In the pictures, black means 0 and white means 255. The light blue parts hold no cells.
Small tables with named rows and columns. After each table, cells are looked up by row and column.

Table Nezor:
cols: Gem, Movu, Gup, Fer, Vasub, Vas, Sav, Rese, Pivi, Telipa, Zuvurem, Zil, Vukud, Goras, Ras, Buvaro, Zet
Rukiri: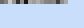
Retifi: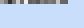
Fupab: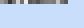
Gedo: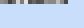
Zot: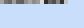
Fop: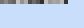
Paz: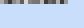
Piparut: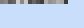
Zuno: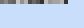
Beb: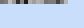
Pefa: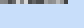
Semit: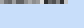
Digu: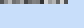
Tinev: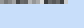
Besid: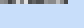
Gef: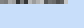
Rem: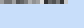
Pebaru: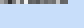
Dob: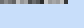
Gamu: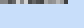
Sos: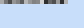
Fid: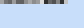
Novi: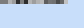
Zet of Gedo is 73
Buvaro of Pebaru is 100
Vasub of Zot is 100
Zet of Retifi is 101
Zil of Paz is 61
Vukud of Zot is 101
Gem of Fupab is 153
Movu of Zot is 115
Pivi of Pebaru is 105
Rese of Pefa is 77
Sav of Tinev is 99
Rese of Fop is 77
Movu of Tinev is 118
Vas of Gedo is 125
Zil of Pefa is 160
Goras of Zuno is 163
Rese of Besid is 79
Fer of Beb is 152
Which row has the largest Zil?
Digu

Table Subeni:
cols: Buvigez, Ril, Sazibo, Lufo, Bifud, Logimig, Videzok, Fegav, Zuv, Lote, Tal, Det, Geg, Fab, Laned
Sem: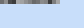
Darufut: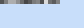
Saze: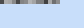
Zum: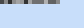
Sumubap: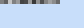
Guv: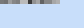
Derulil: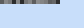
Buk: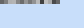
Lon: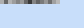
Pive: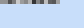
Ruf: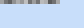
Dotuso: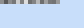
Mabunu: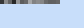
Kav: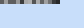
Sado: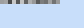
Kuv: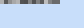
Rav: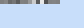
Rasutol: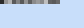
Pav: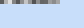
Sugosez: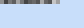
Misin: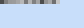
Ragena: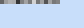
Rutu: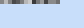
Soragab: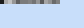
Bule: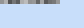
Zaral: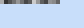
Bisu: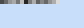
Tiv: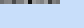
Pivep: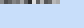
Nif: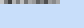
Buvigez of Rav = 127
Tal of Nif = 130
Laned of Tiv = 115
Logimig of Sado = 194
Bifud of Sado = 87
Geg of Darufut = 112
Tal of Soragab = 90
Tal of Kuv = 91
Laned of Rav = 128
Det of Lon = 151

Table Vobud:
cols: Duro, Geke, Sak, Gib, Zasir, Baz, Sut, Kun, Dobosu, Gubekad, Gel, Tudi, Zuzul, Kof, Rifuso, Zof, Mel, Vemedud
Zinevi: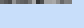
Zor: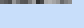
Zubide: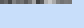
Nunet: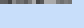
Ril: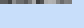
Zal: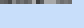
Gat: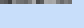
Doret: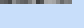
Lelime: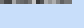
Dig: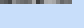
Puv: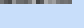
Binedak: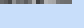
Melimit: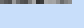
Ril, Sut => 90
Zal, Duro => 100
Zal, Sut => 97
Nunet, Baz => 113
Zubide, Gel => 90
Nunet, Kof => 170
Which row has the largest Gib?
Lelime

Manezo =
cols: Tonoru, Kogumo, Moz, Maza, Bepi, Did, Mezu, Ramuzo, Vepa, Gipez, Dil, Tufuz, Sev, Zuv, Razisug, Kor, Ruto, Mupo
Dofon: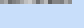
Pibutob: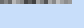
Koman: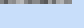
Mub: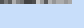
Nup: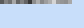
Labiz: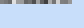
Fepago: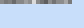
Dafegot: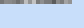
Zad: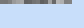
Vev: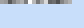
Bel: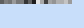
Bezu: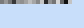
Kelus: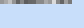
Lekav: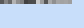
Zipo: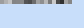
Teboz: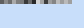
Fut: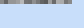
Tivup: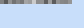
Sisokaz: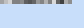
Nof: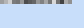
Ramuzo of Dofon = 202
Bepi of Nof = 117
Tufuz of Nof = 166
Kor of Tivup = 135
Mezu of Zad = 99
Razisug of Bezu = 214
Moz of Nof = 207
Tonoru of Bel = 95
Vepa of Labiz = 79
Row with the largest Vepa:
Fepago

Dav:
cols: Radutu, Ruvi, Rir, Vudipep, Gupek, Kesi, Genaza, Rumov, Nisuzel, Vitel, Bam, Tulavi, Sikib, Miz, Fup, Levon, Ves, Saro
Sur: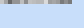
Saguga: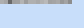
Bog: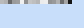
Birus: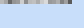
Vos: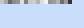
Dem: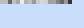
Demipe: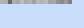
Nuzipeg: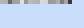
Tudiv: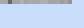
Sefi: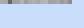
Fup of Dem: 131
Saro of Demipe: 129
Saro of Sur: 122
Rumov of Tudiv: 169
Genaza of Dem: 177
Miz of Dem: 163
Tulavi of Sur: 218
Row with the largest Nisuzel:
Vos

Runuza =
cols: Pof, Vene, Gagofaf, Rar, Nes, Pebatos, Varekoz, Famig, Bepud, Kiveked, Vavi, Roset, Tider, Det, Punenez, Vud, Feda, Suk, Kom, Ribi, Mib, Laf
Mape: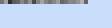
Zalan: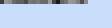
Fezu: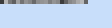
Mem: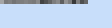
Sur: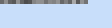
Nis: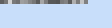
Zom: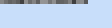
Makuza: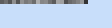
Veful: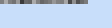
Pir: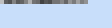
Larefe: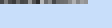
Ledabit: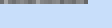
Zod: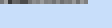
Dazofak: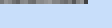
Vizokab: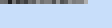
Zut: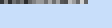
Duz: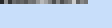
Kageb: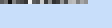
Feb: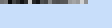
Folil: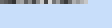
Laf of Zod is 128
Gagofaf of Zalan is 142
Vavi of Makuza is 133
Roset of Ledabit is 127
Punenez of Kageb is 62
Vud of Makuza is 159
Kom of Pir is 122
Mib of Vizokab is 130
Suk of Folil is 108
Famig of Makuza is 131
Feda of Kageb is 75
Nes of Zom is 94
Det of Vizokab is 80
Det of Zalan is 70
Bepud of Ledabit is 121

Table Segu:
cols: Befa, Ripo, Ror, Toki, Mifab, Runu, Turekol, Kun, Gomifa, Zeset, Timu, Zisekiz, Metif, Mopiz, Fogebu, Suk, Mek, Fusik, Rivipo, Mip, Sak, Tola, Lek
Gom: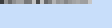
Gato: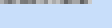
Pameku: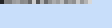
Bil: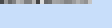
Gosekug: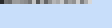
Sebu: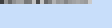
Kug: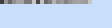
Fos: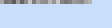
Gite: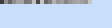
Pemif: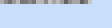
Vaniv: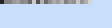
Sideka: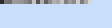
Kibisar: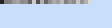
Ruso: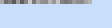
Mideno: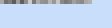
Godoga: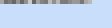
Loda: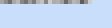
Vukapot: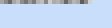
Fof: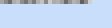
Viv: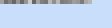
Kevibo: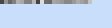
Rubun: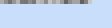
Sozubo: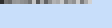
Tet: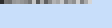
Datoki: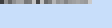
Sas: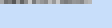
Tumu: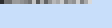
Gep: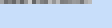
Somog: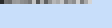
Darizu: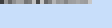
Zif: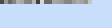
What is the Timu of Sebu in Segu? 195
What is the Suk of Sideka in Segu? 198
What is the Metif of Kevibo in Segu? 106
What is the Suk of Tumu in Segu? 200
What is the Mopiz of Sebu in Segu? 176
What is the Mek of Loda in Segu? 108
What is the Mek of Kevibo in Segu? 135
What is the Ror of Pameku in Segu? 125
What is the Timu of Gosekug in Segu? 169
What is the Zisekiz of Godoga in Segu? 122
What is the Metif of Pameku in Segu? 145
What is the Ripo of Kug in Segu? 149
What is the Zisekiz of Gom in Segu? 104
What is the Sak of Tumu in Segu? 128
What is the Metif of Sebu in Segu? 128
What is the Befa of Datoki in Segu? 63

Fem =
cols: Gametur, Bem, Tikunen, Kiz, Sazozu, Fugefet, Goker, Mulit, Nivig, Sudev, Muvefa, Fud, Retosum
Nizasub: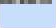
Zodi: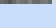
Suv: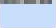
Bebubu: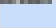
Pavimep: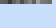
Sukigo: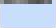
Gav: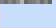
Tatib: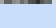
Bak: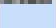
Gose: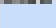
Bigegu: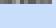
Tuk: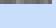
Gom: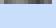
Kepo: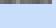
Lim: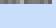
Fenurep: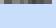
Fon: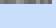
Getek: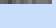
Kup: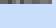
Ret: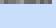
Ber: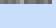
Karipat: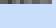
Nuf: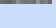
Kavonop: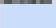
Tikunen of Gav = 134
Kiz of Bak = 137
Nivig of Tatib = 75
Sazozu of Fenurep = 131
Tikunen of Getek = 74
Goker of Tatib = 129
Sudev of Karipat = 100
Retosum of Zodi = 106
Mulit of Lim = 121
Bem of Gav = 111
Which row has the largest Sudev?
Gose

